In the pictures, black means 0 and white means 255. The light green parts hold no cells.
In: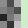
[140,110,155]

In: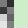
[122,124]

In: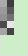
[170,89]

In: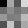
[6,140,129,168]

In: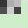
[54,205]

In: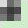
[219,57,138]
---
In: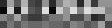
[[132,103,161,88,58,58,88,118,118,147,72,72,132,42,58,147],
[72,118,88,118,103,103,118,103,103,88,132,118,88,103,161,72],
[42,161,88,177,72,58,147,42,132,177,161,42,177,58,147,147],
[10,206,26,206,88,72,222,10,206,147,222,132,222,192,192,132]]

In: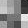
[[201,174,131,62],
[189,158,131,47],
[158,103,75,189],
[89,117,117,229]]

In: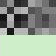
[[196,23,182,182,83,141,166,141],
[166,53,166,182,83,98,128,128],
[83,141,39,53,166,141,113,69],
[39,166,39,69,128,98,83,113],
[23,182,23,39,128,98,69,113]]

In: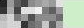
[[199,211,211,53,109,124,199,96,170],
[185,211,124,154,82,139,139,139,109],
[53,170,68,225,225,241,124,96,154],
[37,154,96,68,139,154,170,154,225]]

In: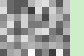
[[223,106,90,137,60,223,106,210,153,194],
[210,137,90,121,153,210,223,121,90,180],
[194,106,90,90,180,210,223,166,90,194],
[166,153,121,166,180,166,153,180,166,137],
[153,223,106,210,121,121,137,194,106,153],
[137,194,153,210,137,166,74,194,180,121],
[121,223,153,223,166,121,90,137,153,90],
[90,166,180,121,252,90,137,60,239,90]]

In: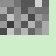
[[169,101,141,86,128,114,114],
[154,59,154,86,181,114,169],
[141,141,114,86,86,209,101],
[101,196,141,169,73,154,128],
[73,196,128,181,101,141,169]]

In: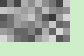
[[214,173,116,102,86,157,186,214,86,116],
[198,186,173,157,173,128,186,142,128,142],
[157,142,102,102,128,86,173,102,214,157],
[102,116,157,142,128,157,128,198,102,116],
[86,116,157,173,198,142,86,57,157,214],
[70,128,70,173,142,186,142,116,70,198]]
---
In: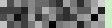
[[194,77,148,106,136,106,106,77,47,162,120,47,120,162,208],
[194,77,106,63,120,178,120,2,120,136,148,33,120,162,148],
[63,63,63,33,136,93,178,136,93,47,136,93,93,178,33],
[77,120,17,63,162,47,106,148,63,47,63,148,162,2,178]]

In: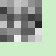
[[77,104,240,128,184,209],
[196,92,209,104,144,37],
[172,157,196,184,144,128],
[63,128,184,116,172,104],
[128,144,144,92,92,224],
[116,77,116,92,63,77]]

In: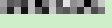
[[144,31,174,18,187,102,31,200,102,87,130,46,174,75,117],
[160,87,102,60,187,4,117,187,75,227,144,160,4,130,200]]

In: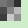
[[75,133,185],
[60,200,145],
[117,102,47]]

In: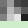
[[130,200,228,31],
[102,186,142,89],
[115,156,73,58]]

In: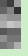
[[173,198,186],
[117,132,173],
[87,61,158],
[158,145,145],
[145,117,117],
[87,102,102],
[102,132,48]]

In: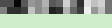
[[127,47,47,63,193,139,163,33,47,177,101,63,239,151,193,115],
[77,77,7,89,151,139,177,89,101,208,127,47,224,193,208,115]]
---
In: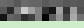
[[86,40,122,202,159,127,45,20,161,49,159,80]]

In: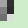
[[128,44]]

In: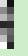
[[139,76],
[39,44],
[192,88]]

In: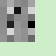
[[136,208,19,145,212],
[141,33,150,138,0],
[147,115,152,145,104]]

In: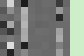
[[88,142,112,179,108,103,105,103,151,112],
[47,169,99,181,107,101,103,106,108,108],
[113,121,111,171,107,107,106,105,171,107],
[105,35,115,136,110,109,106,106,157,110]]

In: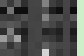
[[18,116,14,14,68,68,78,30,15,68,13],
[81,89,81,57,69,69,83,71,55,70,53],
[156,97,162,40,68,70,65,58,43,70,38],
[74,76,68,50,68,71,212,72,56,69,51]]
